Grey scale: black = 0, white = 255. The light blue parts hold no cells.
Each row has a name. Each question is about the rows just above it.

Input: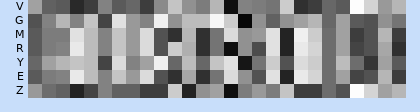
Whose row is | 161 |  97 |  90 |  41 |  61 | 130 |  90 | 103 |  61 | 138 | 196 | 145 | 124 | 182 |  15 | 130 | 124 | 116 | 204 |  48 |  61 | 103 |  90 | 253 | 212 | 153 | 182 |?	V
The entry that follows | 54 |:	| 161 |
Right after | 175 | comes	| 48 |
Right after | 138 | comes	| 196 |
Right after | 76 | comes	| 225 |

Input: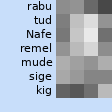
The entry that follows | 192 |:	| 220 |
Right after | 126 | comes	| 192 |
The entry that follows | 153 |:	| 133 |
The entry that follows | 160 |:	| 147 |
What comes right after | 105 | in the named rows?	| 72 |
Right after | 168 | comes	| 153 |
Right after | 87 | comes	| 112 |

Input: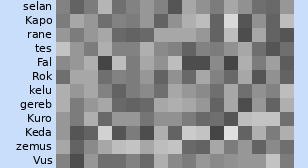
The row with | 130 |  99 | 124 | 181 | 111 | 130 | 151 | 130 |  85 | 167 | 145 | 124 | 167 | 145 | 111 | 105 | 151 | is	selan
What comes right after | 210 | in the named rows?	| 85 |
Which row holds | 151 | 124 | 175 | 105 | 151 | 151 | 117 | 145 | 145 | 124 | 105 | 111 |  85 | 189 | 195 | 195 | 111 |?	Kuro
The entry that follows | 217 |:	| 85 |
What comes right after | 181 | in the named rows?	| 111 |
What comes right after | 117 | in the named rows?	| 145 |
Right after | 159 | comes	| 92 |

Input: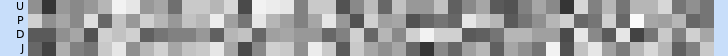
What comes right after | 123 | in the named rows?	| 182 |
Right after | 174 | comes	| 129 |
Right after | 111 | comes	| 201 |
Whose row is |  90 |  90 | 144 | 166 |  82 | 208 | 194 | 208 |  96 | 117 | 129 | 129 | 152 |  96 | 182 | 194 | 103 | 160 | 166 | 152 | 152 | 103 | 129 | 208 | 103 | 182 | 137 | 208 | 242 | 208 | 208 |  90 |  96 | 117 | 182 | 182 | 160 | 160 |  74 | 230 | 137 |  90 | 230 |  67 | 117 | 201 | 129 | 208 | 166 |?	D
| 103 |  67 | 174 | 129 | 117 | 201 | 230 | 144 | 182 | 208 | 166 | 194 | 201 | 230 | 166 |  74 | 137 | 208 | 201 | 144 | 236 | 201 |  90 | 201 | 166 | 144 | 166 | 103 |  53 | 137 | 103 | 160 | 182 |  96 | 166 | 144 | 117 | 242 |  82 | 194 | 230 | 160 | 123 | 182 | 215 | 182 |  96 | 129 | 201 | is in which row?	J
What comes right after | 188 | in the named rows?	| 103 |
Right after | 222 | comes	| 103 |

